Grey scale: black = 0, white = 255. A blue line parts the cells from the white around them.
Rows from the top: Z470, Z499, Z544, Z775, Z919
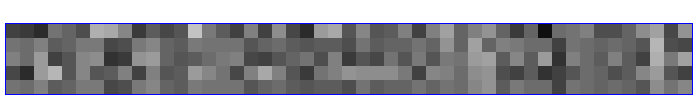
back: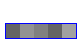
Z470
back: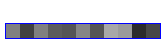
Z470
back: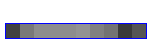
Z775
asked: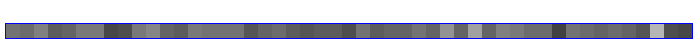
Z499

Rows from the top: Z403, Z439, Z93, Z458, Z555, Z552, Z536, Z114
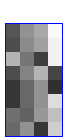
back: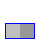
Z536
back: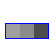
Z439
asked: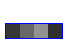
Z555
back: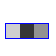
Z114
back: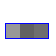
Z536
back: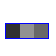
Z555

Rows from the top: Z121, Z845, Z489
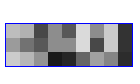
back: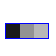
Z489
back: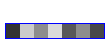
Z121

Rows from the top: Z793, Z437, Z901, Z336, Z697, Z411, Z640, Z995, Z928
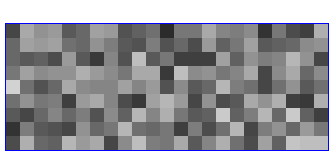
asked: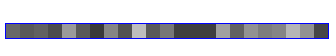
Z901
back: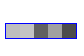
Z928
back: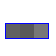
Z640
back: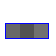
Z697
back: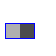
Z928
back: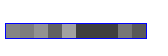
Z901
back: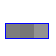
Z411

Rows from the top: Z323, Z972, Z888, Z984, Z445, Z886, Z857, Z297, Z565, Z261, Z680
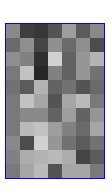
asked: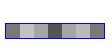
Z886
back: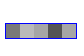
Z886
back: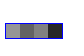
Z984
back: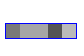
Z680
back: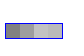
Z297
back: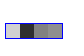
Z888

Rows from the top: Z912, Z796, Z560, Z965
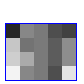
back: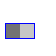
Z796
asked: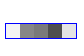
Z965
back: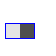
Z965
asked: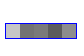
Z796
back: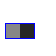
Z912

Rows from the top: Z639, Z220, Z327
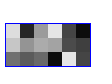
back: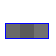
Z327
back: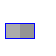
Z220
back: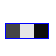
Z327
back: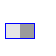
Z639
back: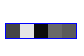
Z327
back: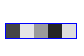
Z639

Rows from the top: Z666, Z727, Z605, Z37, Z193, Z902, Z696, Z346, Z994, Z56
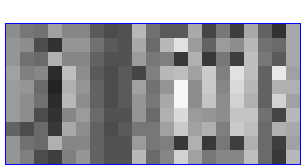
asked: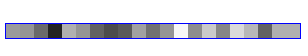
Z193
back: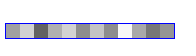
Z902
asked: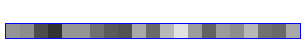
Z727

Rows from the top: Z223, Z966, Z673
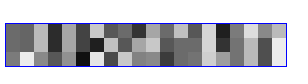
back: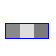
Z223
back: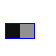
Z673
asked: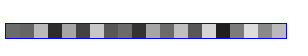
Z223
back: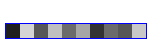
Z223
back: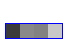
Z673
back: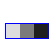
Z223

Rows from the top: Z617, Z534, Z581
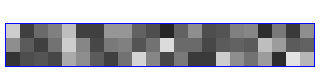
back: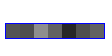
Z617
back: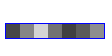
Z581
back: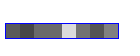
Z534
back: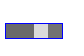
Z534

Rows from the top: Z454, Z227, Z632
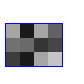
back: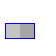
Z632
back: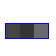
Z227
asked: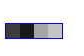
Z632

